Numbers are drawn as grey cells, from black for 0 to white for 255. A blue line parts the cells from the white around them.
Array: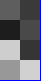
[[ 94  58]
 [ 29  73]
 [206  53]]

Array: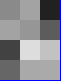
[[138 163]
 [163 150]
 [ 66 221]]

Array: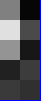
[[128   6]
 [224  74]
 [148  23]]

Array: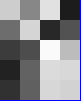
[[205 135]
 [109 213]
 [ 60  77]]

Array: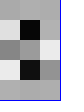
[[170 175]
 [224   6]
 [134 155]]

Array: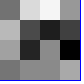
[[114 218]
 [185  74]
 [161  36]]

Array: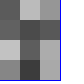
[[ 91 187]
 [ 97  75]
 [194  93]]

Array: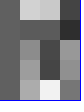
[[ 96 210]
 [ 96  91]
 [ 96 140]]
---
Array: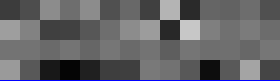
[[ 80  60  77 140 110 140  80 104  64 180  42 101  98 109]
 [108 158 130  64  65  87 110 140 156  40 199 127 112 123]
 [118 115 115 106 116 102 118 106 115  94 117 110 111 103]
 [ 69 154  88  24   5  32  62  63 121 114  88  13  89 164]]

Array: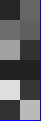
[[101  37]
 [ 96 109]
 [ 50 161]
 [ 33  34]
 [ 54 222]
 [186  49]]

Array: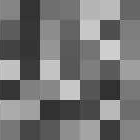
[[103 132  51 111 116 181 188]
 [125  93  54 139  99 198  79]
 [130  66  53 149  89 115 207]
 [159 193  59 195  87 126  91]
 [120  54 128 135 199  86  49]
 [109 171 160  49  59  72 184]
 [132 118  70  87 143 164  59]]

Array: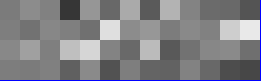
[[ 84 123 140 129  54 150 104 170  90 179 131 107 105]
 [233 126 114 135 127 112 223 140 151 124 137 129 206]
 [111 136 160 127 191 214 131 105 187  89 114 135 138]
 [ 71 125 123 128  96 138  82 126 100  98 130 104  77]]

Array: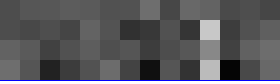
[[ 70  77  86  87  92  90  81  82 110  71 104  99  74  78]
 [ 95  77  72  78  69  99  83  49  56  81  53 200  61  81]
 [109  98  90  65  81  93  79  85  61  77  87 136  65  97]
 [104 110  85  34  60  82 108  67  16  85  51 187   5  73]]

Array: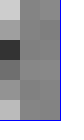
[[137 205 132]
 [127 159 131]
 [130  51 128]
 [136 111 135]
 [132 147 129]
 [131 187 133]]

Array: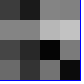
[[129  60  26 132]
 [194 132 131 183]
 [123  69  40   5]
 [ 11 106  51 115]]
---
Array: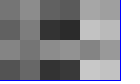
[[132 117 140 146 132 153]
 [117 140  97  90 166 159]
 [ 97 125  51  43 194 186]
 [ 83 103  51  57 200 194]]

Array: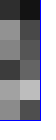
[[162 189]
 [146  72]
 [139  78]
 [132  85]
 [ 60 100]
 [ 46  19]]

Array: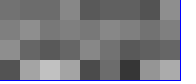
[[142 102  89 102 135 114  89  96 102]
 [127 142 120 127 120 135 127 114 127]
 [114 108 108 135  89  96  96  83 142]
 [ 83 164 193 164  75 108  54 149 171]]

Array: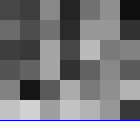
[[194 209 158 194 178 151  56]
 [130  21  90 171 122 143 178]
 [106  77 114  42 151 151  50]
 [ 84  98 165  50  98 136  90]
 [ 70  62 136  36 114 143  15]
 [ 62  56 165  70 186 122 130]]

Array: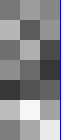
[[188 246 162]
 [182  91 148]
 [141 106  55]
 [126 168 234]
 [119 156 134]
 [112 174  75]
 [ 55  83  98]]

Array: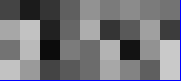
[[194 154  68  89 108 167 131  95 201]
 [167 194  33 102 173  52  89 160  60]
 [115 186  12 123 108 179  19 146 201]
 [ 68  27  52  95 146 123 139 123 115]]
